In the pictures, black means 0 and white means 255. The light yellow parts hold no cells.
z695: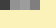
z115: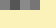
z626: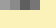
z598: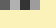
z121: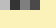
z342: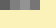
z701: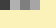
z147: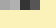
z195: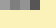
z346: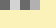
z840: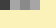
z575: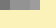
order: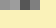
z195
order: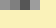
z195
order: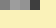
z695
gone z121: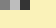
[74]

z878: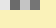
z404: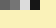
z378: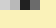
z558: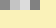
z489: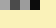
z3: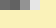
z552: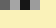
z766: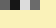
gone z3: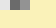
[98]
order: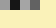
z552
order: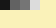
z404
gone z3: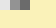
[98]
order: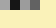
z552
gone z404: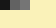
[220]
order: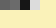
z766

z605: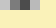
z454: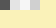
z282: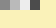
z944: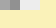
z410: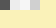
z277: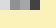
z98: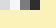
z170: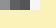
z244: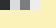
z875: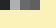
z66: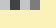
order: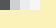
z410
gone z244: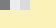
[46]
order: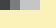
z66
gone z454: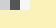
[228]
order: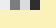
z244
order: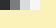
z98

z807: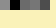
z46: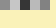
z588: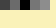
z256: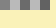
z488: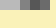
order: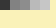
z46
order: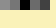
z588
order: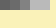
z256
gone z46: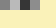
[198]
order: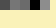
z807
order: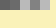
z256
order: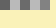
z256

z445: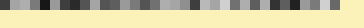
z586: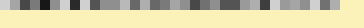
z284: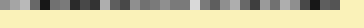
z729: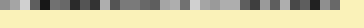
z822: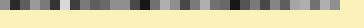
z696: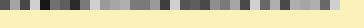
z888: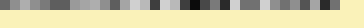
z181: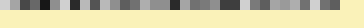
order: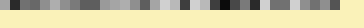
z888
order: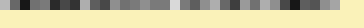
z284
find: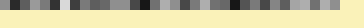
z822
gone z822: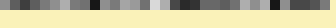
[133]
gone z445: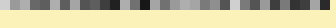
[185]
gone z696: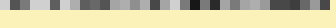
[113]
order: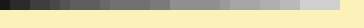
z181

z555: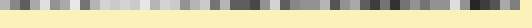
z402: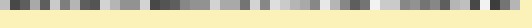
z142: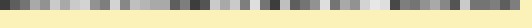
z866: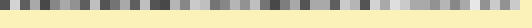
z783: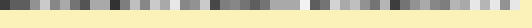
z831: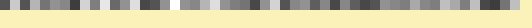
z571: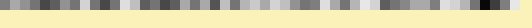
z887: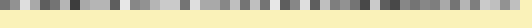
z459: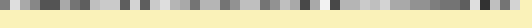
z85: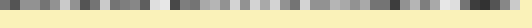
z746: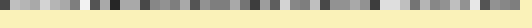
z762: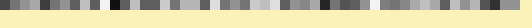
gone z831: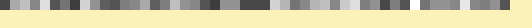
[105]
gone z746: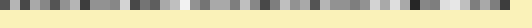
[157]

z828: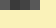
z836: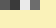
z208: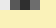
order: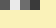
z836
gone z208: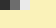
[88]
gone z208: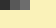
[234]
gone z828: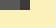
[67]
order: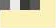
z836

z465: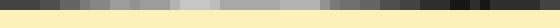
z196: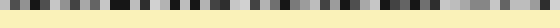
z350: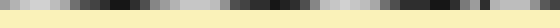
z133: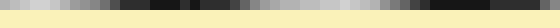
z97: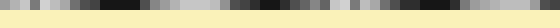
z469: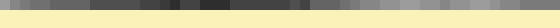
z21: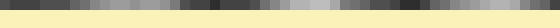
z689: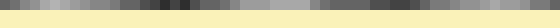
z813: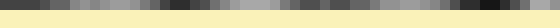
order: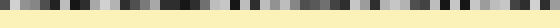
z350
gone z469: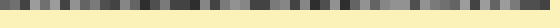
[58]
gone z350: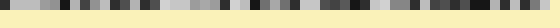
[34]
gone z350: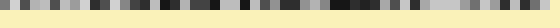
[89]

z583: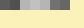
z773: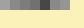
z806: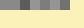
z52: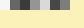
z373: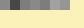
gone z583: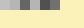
[92]
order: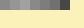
z773
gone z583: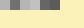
[81]
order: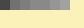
z773

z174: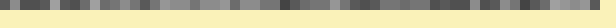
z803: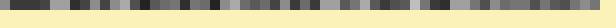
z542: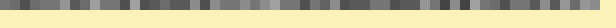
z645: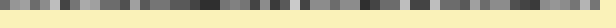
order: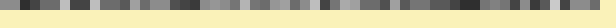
z645
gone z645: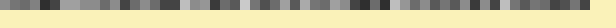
[180]
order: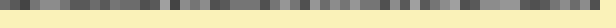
z174
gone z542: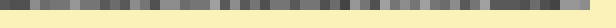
[98]
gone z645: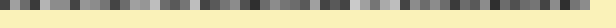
[129]

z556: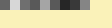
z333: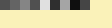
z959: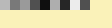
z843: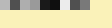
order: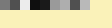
z843
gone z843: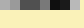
[236]
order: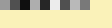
z959

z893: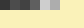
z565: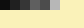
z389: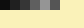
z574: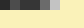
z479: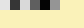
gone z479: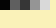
[228]
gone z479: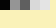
[54]
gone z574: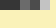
[42]

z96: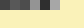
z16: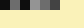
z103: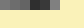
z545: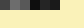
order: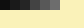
z545
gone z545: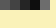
[26]
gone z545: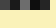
[88]
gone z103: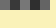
[128]
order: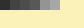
z96
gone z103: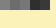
[100]

